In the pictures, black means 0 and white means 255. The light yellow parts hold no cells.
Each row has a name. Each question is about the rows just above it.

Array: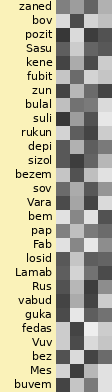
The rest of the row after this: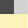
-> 191
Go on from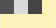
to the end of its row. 107
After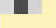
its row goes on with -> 191

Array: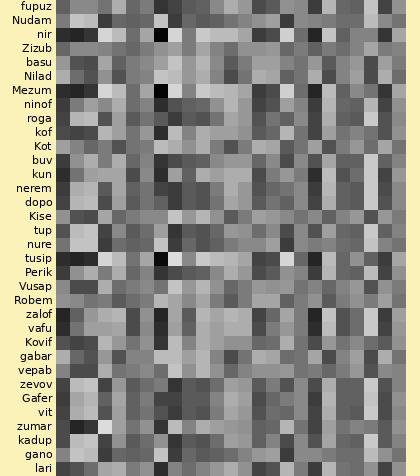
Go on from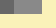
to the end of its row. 131	115	103	123	145	159	123	165	131	109	145	145	151	103	123	97	123	109	131	165	123	131
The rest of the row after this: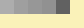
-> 103	181	115	67	159	115	131	123	90	145
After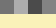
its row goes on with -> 159	75	173	109
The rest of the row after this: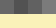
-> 137	137	159	60	137	123	131	109	103	195	131	115

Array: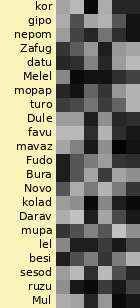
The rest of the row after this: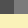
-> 53	123	179
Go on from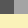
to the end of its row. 60	164	143
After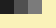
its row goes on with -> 53	123	179

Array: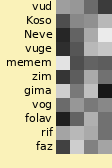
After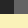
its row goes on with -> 170	235
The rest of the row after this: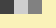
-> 164
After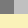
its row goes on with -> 23

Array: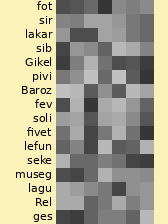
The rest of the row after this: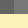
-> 170	126	150
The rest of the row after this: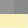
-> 99	184	170	132
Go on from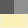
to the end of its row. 91	184	163
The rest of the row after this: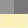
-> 105
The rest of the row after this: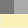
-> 126	150
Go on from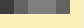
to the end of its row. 184
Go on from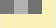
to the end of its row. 54

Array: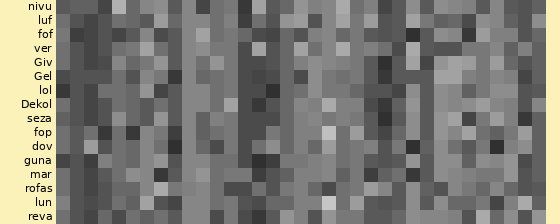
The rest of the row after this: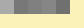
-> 75	75	112	83	120	128	104	75	112	120	156	134	89	141	97	83	134	120	104	134	104	83	89
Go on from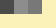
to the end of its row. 112	120	89	56	89	89	89	162	162	128	120	134	128	69	97
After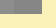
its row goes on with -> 128	83	170	104	141	83	148
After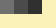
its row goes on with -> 62	120	120	128	134	112	120	89	83	89	148	89	141	141	97	141	134	148	75	97
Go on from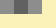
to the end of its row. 134	148	75	97
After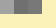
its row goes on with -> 104	75	69	104	83	128	134	104	120	89	83	89	48	89	141	134	56	156	128	128	83	104

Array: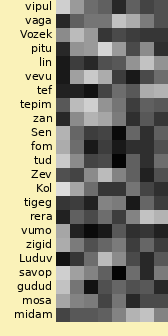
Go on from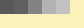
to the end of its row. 131
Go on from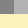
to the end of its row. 194	131
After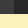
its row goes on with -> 80	88	147	194	147

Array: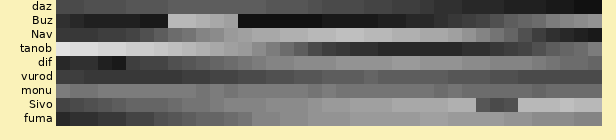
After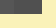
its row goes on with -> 74	74	74	74	74	74
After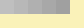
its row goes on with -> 154	139	124	108	93	74	62	56	48	48	40	40	40	40	40	40	48	48	56	62	68	80	93	101	108	124
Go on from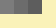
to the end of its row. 74	62	56	48	48	40	40	40	40	40	40	48	48	56	62	68	80	93	101	108	124
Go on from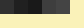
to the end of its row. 68	80	86	93	101	108	116	124	132	132	139	139	139	147	147	147	147	154	154	147	147	147	139	139	132	132	132	124	116	108	108	101

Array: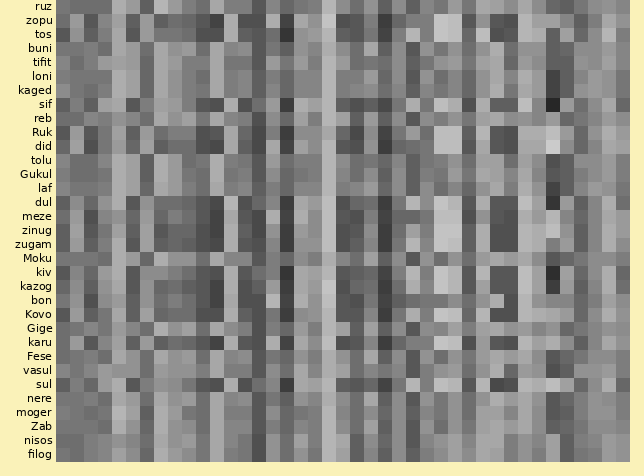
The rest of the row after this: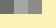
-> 125	80	125	103	154	125	181	160	95	160	95	140	87	140	133	160	125	160	167	146	154	133	146	103	118	133	146	140
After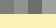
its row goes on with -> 160	110	160	140	80	95	140	140	154	125
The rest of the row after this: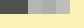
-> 146	95	133	173	154
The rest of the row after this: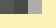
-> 67	173	140	189	87	80	125	67	103	103	118	189	189	80	146	87	80	173	154	181	133	103	133	167	154

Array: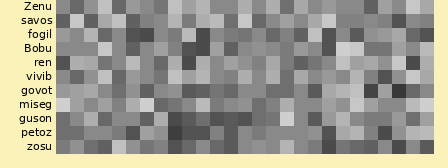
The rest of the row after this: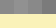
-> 153	137	82	207	199	117	117	160	137	186
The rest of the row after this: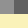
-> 137	145	90	97	117	104	137	137	111	111	137	90	168	180	192	68	160	56	104	137
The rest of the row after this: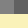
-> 192	82	137	90	145	153	168	104	82
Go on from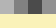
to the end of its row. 180	186
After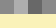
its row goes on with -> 137	97	174	75	90	111	82	90	82	111	117	207	137	90	153	180	137	123	123	153	111	160
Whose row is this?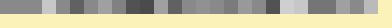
Bobu

